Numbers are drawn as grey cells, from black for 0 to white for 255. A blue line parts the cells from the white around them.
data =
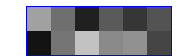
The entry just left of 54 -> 90
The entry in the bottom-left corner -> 19
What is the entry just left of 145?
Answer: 138
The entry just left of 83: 54

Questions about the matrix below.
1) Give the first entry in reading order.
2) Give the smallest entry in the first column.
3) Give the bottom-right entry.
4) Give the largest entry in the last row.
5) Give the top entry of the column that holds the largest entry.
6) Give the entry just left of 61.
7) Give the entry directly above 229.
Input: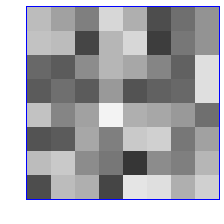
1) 188
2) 77
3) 208
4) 229
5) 215
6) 215
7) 54

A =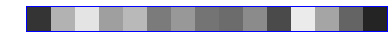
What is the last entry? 36
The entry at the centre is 116
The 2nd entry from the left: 178
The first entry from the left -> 52

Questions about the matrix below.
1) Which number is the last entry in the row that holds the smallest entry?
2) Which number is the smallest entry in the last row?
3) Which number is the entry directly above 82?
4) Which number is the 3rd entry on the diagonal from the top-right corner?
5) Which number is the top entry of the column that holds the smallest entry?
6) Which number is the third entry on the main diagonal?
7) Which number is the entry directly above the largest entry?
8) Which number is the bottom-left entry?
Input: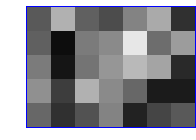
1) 156
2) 34
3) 177
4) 185
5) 177
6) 116
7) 131
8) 103

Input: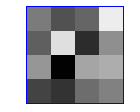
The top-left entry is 123
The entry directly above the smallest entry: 223
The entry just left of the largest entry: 101
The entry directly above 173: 143
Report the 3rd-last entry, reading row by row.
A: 51

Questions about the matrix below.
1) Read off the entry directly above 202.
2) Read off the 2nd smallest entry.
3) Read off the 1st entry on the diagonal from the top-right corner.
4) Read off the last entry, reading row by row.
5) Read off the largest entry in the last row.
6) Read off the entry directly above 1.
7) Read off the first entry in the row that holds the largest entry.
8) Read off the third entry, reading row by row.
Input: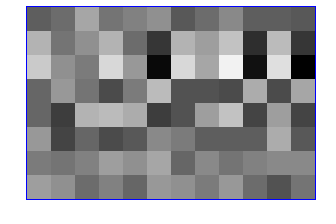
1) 179
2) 9
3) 88
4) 116
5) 158
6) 54
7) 202
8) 166

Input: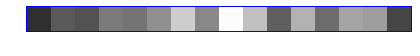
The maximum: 252
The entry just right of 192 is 95

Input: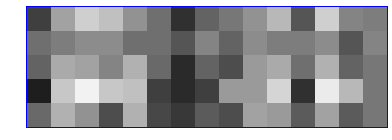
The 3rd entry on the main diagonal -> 162
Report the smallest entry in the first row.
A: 48
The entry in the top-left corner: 63
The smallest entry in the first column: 30
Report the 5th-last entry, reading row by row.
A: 154
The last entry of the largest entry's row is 119
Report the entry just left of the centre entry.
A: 42
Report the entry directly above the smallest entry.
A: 99
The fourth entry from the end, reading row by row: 91
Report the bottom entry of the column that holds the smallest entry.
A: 105
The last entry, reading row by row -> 119
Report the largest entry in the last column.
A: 132
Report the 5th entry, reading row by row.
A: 146
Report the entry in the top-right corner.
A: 125
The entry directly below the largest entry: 146
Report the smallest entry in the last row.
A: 56
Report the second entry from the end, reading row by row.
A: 91
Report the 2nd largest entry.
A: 235
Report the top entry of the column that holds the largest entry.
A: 207
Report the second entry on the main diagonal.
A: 125
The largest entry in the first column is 111
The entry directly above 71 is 63

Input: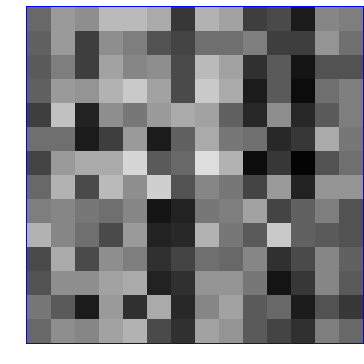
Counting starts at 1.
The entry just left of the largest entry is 104
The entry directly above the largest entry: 170
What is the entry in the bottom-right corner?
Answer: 104
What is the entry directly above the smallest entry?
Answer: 55
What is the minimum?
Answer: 4
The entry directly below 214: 142
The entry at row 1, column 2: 154
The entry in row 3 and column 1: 90
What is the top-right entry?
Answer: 126
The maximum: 221
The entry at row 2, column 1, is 97
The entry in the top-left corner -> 104
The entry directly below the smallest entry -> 34
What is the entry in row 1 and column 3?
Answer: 142
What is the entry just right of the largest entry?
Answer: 178
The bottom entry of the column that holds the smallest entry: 48
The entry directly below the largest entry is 134
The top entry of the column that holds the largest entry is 178
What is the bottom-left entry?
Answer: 104
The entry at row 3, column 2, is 126
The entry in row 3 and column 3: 62
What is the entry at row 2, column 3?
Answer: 62
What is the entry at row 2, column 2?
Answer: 154

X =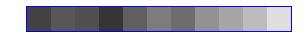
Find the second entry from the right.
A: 188
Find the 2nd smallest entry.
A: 66
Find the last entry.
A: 223

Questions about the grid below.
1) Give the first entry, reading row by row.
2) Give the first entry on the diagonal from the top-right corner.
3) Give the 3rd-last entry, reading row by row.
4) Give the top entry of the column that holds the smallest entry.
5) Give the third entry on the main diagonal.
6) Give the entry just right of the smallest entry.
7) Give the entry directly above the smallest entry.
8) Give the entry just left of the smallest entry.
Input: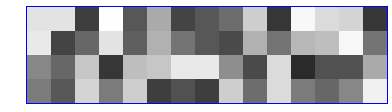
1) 227
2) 54
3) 103
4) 248
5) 198
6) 81
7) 183
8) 219
